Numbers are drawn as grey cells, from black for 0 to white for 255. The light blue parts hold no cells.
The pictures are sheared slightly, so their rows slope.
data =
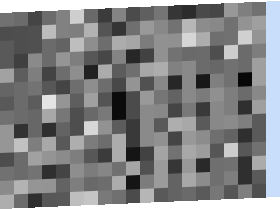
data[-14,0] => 113
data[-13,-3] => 113
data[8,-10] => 57
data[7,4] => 119
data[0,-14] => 206
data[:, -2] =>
[127, 147, 208, 107, 107, 7, 107, 47, 127, 47, 87, 47, 47, 127]
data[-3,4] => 68
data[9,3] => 168
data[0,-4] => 70
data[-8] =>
[89, 107, 92, 228, 149, 94, 160, 84, 11, 75, 153, 117, 99, 137, 123, 144, 126, 107, 136]
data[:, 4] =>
[129, 129, 99, 149, 109, 68, 149, 119, 99, 88, 139, 68, 99, 88]
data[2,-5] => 173
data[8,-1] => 90
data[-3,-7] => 54
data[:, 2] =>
[69, 80, 80, 138, 126, 115, 92, 103, 103, 126, 161, 115, 149, 46]
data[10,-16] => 148
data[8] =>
[150, 50, 103, 47, 99, 78, 215, 146, 92, 57, 138, 89, 174, 168, 90, 136, 139, 127, 90]
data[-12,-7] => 144
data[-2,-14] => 126
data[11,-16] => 47
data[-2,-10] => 21
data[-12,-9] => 124
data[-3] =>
[113, 107, 115, 47, 68, 142, 124, 134, 112, 166, 81, 155, 54, 152, 41, 111, 113, 47, 171]
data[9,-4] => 111
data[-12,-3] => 113
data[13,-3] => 86
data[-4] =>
[77, 107, 161, 148, 139, 126, 87, 59, 172, 21, 66, 164, 114, 168, 156, 86, 205, 87, 113]
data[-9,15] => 127
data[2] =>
[89, 78, 80, 107, 99, 190, 142, 109, 172, 166, 124, 145, 144, 214, 173, 111, 113, 208, 148]
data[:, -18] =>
[107, 78, 78, 64, 93, 107, 107, 107, 50, 193, 107, 107, 179, 107]
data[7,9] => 75

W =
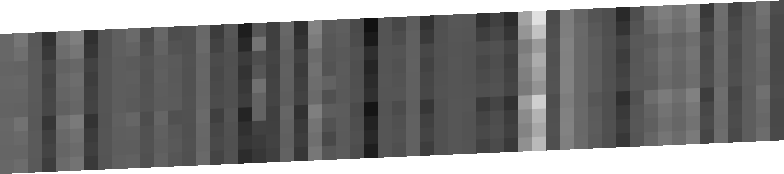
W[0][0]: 103
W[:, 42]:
[84, 89, 93, 92, 93, 93, 86, 91, 92, 90]
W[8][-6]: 75
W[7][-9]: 115
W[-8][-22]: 77
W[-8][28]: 84
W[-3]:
[102, 105, 90, 64, 104, 112, 59, 85, 94, 95, 81, 96, 87, 80, 103, 70, 81, 48, 65, 64, 97, 57, 116, 82, 91, 78, 34, 85, 80, 97, 64, 81, 86, 83, 68, 77, 60, 139, 179, 80, 129, 105, 91, 79, 57, 86, 99, 115, 105, 119, 71, 108, 74, 93, 106, 72]
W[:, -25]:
[80, 81, 82, 81, 82, 83, 81, 81, 81, 81]
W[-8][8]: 93
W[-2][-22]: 73
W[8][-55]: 101
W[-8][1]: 99
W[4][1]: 100
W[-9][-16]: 126
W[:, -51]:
[127, 118, 103, 109, 105, 102, 122, 112, 107, 115]
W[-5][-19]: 121
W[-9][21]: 52
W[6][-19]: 156
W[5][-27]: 96
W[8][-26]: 68
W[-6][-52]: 100
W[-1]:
[103, 108, 89, 61, 106, 115, 57, 84, 95, 97, 80, 97, 86, 80, 105, 68, 81, 44, 55, 63, 98, 55, 119, 86, 91, 77, 30, 85, 79, 97, 61, 81, 86, 84, 66, 75, 57, 144, 186, 79, 127, 105, 90, 79, 55, 85, 101, 117, 107, 122, 69, 109, 73, 93, 108, 73]
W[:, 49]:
[132, 125, 110, 116, 112, 109, 129, 119, 114, 122]
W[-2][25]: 80
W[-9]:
[103, 111, 89, 57, 108, 118, 54, 84, 95, 99, 79, 99, 83, 80, 106, 66, 83, 40, 116, 63, 100, 52, 123, 87, 92, 76, 26, 84, 77, 96, 57, 81, 86, 85, 62, 72, 53, 149, 195, 78, 126, 105, 89, 79, 51, 84, 104, 120, 109, 125, 65, 109, 72, 93, 110, 73]
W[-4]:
[103, 114, 88, 54, 111, 122, 51, 84, 96, 102, 77, 101, 80, 81, 106, 63, 84, 36, 99, 63, 101, 49, 127, 93, 92, 75, 21, 84, 75, 95, 54, 81, 86, 85, 58, 69, 49, 156, 207, 77, 125, 104, 86, 79, 47, 81, 109, 123, 111, 129, 61, 110, 70, 92, 112, 75]
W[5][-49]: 85
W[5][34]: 79
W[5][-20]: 69
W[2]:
[100, 99, 90, 71, 98, 103, 66, 85, 93, 91, 84, 93, 90, 82, 101, 75, 80, 59, 78, 68, 94, 65, 107, 86, 89, 81, 46, 85, 84, 96, 71, 82, 85, 83, 77, 81, 68, 124, 154, 82, 130, 104, 93, 81, 67, 89, 92, 107, 99, 110, 77, 104, 78, 93, 101, 73]
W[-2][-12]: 62

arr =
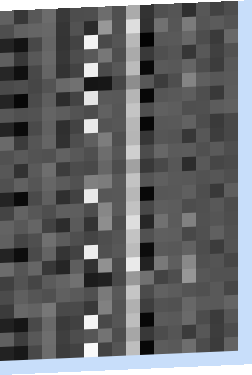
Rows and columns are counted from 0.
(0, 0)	97
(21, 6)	56
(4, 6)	239
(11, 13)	44
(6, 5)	67
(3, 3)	105
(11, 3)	110
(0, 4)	57
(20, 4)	96
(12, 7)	124
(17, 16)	83
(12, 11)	95
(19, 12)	78
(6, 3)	94
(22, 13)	106
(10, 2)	83
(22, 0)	33
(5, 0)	74
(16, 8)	85
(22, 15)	59
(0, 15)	66
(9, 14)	87
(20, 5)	90
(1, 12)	86
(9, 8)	79
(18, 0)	108
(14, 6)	77
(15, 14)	81
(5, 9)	141
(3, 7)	119
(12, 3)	102
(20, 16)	70
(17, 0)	35
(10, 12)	91
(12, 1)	97
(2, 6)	243
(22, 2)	73
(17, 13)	98
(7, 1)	80

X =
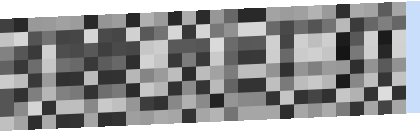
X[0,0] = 64
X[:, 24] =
[47, 185, 28, 21, 152, 27, 198, 123]
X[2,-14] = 218
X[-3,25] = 136
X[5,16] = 100
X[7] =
[192, 164, 46, 170, 50, 52, 165, 47, 51, 159, 154, 170, 166, 51, 166, 180, 116, 166, 166, 166, 45, 167, 147, 171, 123, 52, 166, 68, 166]
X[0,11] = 154
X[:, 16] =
[103, 145, 107, 98, 124, 100, 149, 116]
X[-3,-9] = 122
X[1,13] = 56
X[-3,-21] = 121
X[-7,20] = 73
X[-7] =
[195, 213, 84, 115, 68, 70, 214, 74, 70, 209, 89, 115, 214, 56, 213, 120, 145, 214, 214, 105, 73, 108, 84, 115, 185, 59, 103, 127, 102]
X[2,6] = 88
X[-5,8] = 104
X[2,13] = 89
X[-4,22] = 127
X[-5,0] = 98
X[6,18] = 136
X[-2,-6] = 49
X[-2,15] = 35
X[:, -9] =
[156, 73, 68, 105, 49, 122, 197, 45]
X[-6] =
[130, 86, 58, 207, 78, 74, 88, 63, 74, 71, 198, 205, 89, 89, 86, 218, 107, 88, 89, 208, 68, 207, 190, 206, 28, 88, 208, 27, 210]
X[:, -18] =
[154, 115, 205, 197, 155, 181, 50, 170]
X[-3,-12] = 51
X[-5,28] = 209
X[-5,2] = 109
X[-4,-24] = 51

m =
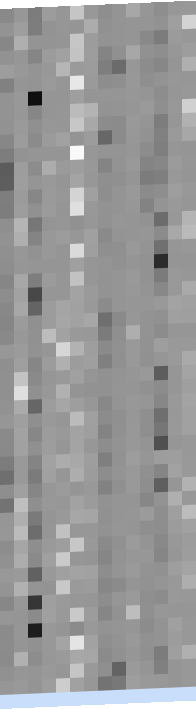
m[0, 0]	137
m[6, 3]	149
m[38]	[141, 166, 142, 154, 158, 199, 153, 138, 145, 155, 148, 137, 152, 156]
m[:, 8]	[148, 148, 148, 144, 107, 143, 149, 148, 139, 139, 148, 147, 144, 148, 148, 150, 148, 144, 145, 149, 149, 149, 138, 143, 145, 144, 148, 149, 148, 144, 145, 147, 146, 148, 144, 149, 149, 150, 145, 147, 148, 139, 150, 146, 149, 147, 145, 99, 120]
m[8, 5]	199
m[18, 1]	150
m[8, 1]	154
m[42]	[135, 152, 54, 159, 154, 151, 150, 141, 150, 154, 143, 140, 153, 152]
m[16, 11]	139
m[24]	[151, 155, 146, 150, 214, 178, 158, 138, 145, 153, 146, 158, 153, 153]
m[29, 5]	187
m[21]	[136, 167, 100, 156, 165, 161, 153, 139, 149, 150, 150, 153, 163, 160]
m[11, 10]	132
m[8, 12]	150
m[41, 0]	148
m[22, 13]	159
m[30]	[138, 162, 135, 156, 153, 163, 158, 131, 145, 152, 143, 118, 153, 161]
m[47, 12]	149
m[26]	[144, 195, 138, 150, 153, 160, 149, 145, 148, 150, 153, 93, 150, 164]
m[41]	[148, 177, 148, 147, 200, 154, 156, 135, 139, 149, 146, 149, 152, 174]
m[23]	[137, 152, 145, 189, 162, 153, 152, 123, 143, 174, 147, 140, 150, 150]
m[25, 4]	176
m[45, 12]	156
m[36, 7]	145
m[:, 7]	[142, 145, 147, 132, 126, 141, 149, 147, 140, 103, 148, 132, 143, 142, 147, 146, 138, 143, 148, 147, 147, 139, 111, 123, 138, 128, 145, 145, 136, 140, 131, 141, 127, 141, 130, 146, 145, 146, 138, 134, 141, 135, 141, 134, 147, 143, 139, 143, 115]
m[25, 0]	143
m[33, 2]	123
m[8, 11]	125
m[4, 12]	149
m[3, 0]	146
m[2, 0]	135
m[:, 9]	[167, 149, 149, 167, 151, 152, 151, 150, 153, 151, 150, 153, 149, 153, 151, 149, 149, 153, 149, 153, 152, 150, 151, 174, 153, 153, 150, 149, 152, 151, 152, 152, 157, 153, 153, 149, 150, 149, 155, 151, 154, 149, 154, 189, 150, 153, 150, 154, 158]
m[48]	[150, 153, 148, 157, 205, 161, 151, 115, 120, 158, 153, 152, 149, 152]
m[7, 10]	154

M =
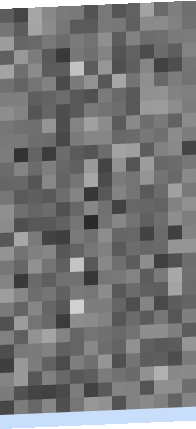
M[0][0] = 92
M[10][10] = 93
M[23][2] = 146
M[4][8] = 79
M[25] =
[63, 152, 124, 98, 75, 127, 112, 149, 80, 116, 93, 95, 78, 123]
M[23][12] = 127
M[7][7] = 115
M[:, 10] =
[162, 138, 109, 76, 134, 143, 145, 155, 110, 119, 93, 157, 148, 90, 102, 96, 67, 103, 142, 93, 96, 132, 91, 142, 96, 93, 145, 84, 137]
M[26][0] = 131
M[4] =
[163, 111, 139, 92, 93, 194, 92, 151, 79, 95, 134, 66, 78, 117]
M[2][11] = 111
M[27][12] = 143
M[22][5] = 141
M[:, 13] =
[111, 113, 124, 131, 117, 114, 128, 125, 139, 125, 68, 119, 137, 120, 144, 126, 131, 148, 110, 112, 108, 100, 127, 92, 149, 123, 138, 110, 132]
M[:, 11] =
[106, 139, 111, 108, 66, 104, 146, 156, 121, 112, 129, 104, 115, 108, 99, 110, 107, 106, 64, 122, 94, 73, 118, 142, 89, 95, 176, 143, 128]
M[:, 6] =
[83, 90, 115, 112, 92, 146, 81, 121, 160, 134, 84, 153, 167, 55, 135, 42, 111, 118, 89, 54, 118, 125, 139, 116, 136, 112, 94, 66, 151]
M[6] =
[126, 127, 94, 99, 109, 88, 81, 123, 105, 89, 145, 146, 130, 128]
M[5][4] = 74
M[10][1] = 51
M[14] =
[143, 111, 101, 108, 81, 103, 135, 113, 66, 103, 102, 99, 130, 144]
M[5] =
[113, 100, 116, 129, 74, 123, 146, 87, 166, 116, 143, 104, 125, 114]
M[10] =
[124, 51, 99, 60, 108, 90, 84, 108, 162, 158, 93, 129, 137, 68]
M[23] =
[129, 96, 146, 163, 131, 101, 116, 112, 105, 115, 142, 142, 127, 92]
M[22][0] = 81
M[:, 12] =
[127, 129, 123, 95, 78, 125, 130, 141, 98, 140, 137, 108, 105, 160, 130, 142, 64, 149, 81, 168, 163, 93, 86, 127, 92, 78, 136, 143, 99]
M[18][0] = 119
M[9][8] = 104
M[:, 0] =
[92, 117, 157, 96, 163, 113, 126, 141, 118, 121, 124, 108, 102, 118, 143, 139, 87, 147, 119, 131, 157, 123, 81, 129, 78, 63, 131, 123, 71]
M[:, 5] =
[121, 90, 122, 119, 194, 123, 88, 89, 131, 123, 90, 96, 116, 132, 103, 117, 122, 99, 196, 113, 122, 208, 141, 101, 101, 127, 88, 124, 118]
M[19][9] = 131
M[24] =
[78, 121, 123, 130, 96, 101, 136, 109, 100, 145, 96, 89, 92, 149]
